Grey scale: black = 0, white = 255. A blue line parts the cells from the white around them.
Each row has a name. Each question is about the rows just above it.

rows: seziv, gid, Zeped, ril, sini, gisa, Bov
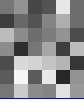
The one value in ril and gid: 62
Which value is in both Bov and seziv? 118
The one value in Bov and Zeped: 140
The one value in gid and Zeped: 110
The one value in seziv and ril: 118
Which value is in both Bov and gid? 132

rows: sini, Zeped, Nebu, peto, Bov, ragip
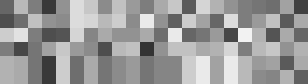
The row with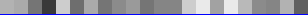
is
ragip
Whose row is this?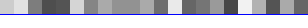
Nebu

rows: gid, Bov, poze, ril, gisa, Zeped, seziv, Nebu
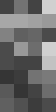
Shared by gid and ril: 208
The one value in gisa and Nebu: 75
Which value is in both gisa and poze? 75
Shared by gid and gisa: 67
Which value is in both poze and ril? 75
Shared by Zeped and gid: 115

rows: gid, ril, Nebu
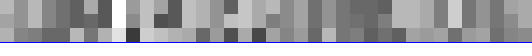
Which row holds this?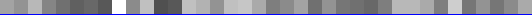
ril
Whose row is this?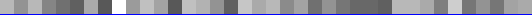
gid
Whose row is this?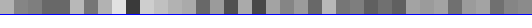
Nebu

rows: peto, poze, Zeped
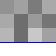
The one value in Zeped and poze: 110
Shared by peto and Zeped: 161
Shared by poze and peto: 169
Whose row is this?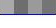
poze
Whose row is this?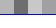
Zeped

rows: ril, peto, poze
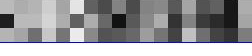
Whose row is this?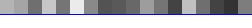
poze
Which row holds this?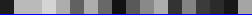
peto
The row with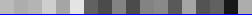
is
ril

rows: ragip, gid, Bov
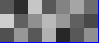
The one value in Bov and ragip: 88
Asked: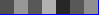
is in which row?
Bov

